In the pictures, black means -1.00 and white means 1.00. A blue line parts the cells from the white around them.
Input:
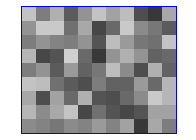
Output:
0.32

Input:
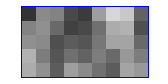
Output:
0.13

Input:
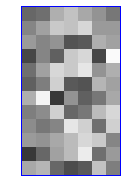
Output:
0.21

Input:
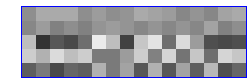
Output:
0.49

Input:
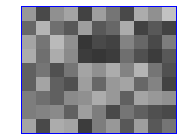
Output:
-0.02

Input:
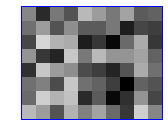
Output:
-0.12

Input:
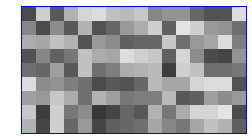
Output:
0.25
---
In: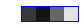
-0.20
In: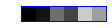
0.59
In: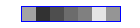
0.79
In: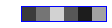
-0.77
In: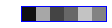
0.53
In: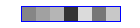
-0.07
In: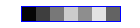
0.77
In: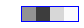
0.69
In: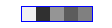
-0.28
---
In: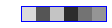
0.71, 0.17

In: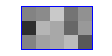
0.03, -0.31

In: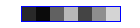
-0.68, 0.66

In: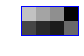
0.52, -0.18

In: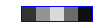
-0.60, -0.88

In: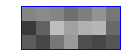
0.04, -0.33
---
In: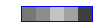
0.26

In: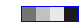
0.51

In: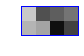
0.41

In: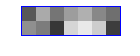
0.67

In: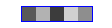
0.40

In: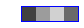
0.22

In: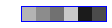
0.41

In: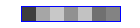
0.52

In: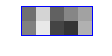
0.66

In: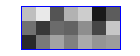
0.61
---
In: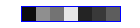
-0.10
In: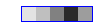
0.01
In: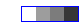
-0.03
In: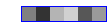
0.41
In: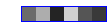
-0.72
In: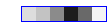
0.09
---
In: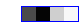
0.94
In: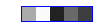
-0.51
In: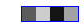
0.28
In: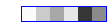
0.09
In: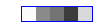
0.70
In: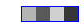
-0.57
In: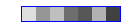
-0.49
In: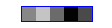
-0.42
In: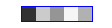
0.39
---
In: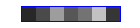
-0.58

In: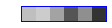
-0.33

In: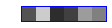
-0.50

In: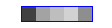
0.11

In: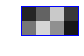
-0.71

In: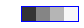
0.04

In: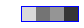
-0.09

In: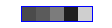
-0.41

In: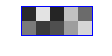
-0.66

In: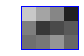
-0.57
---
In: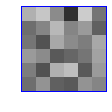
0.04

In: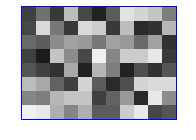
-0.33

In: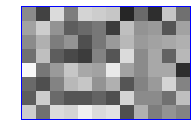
0.03

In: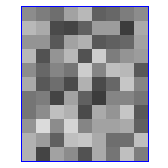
-0.02

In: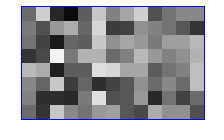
-0.37
